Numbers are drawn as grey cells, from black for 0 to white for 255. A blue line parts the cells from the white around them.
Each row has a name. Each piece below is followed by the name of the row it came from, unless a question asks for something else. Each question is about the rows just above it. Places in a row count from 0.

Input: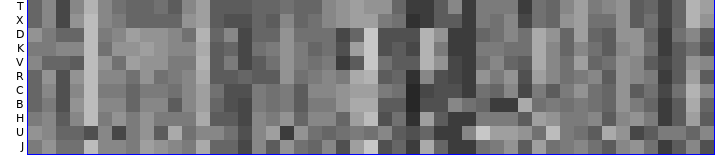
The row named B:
[102 123  80 147 188 135 135 102 135 135  92 135 159 102  80  71 123 113
 123  92 123 123 147 170 170  92  92  39  80  80 135 113 102  60  60 170
 113 123 113 123 113 102 147 123 102  60  92 170 102]
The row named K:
[123 123 135 135 188 113 147 147 159 147 135 135 170  92 102  71 113 123
 147 123 102 113  80 159 199  80  92  71 179 123  60  60 123 123 113 113
 170 135 102 135 113  92 135 147 113  60  92 113  80]
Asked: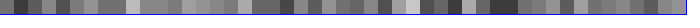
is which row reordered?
J
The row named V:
[135 102 102  92 188 147 113 159 147 147 123 123 179  92 123  71  92 113
 147 123 113 123  60  92 199 113  92  92 179 147  71  60 113 135 102  92
 170 135 113 159 102 113 147 135  92  71  92 147 135]
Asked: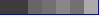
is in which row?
D
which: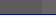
T

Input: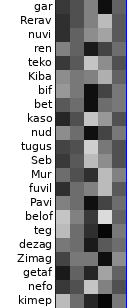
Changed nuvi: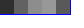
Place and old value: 3, [163]
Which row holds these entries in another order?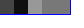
bif
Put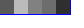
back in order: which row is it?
fuvil

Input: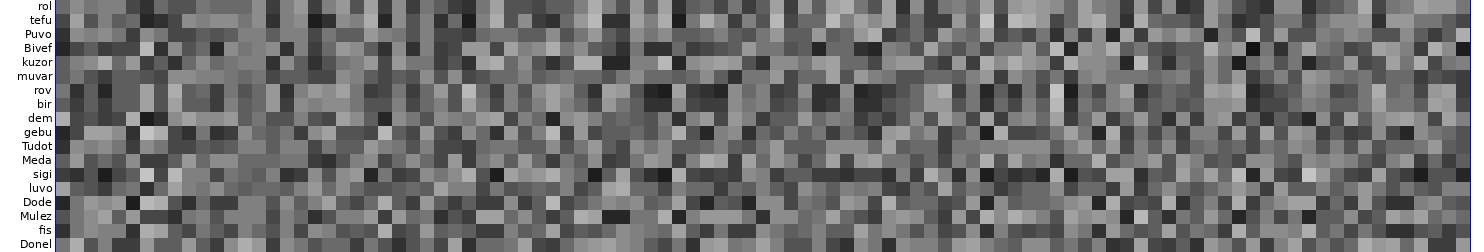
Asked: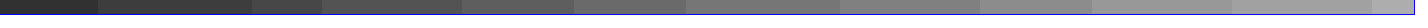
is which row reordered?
rol
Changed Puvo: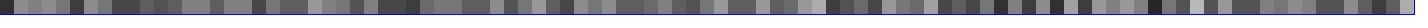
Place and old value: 75, [38]
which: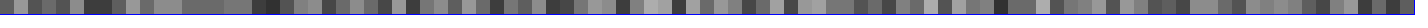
Meda
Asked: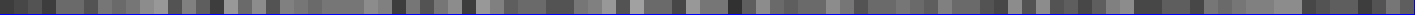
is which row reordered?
muvar
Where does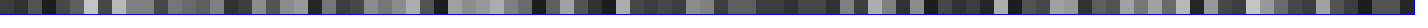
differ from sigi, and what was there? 76, [161]
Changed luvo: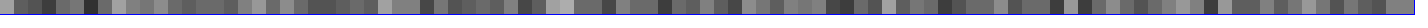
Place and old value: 72, [71]

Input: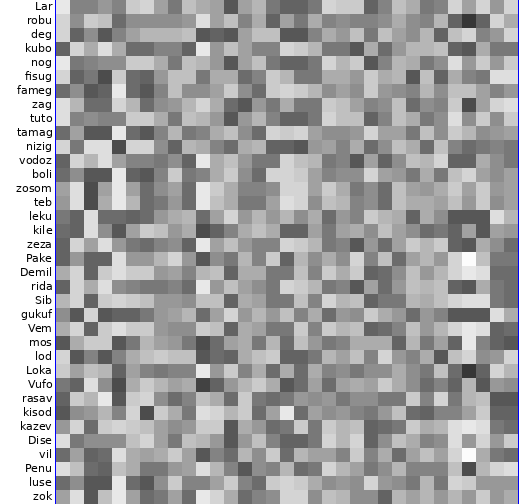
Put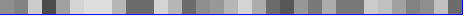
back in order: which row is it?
zag
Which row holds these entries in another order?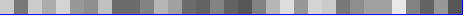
zeza
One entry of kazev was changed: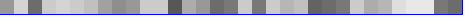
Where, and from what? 30, [222]
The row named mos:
[ 87 172 203 203  87 120 182 161 152 120  76 108 161 172 120 182 108 192
 152 120 131 172 172 172  99 182 120 161  99 232 131  99  87]
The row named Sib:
[182 212  99 203 212 203 192 152 152 142 192 192  99 172 161 120 120 192
 131 212 182 192  99 120 120 182 172 192 212 222 222 120 108]
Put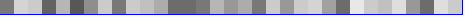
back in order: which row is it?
kazev
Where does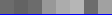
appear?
leku

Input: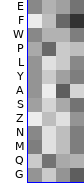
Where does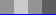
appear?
G
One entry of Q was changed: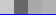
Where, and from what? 1, [115]
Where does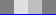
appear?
M

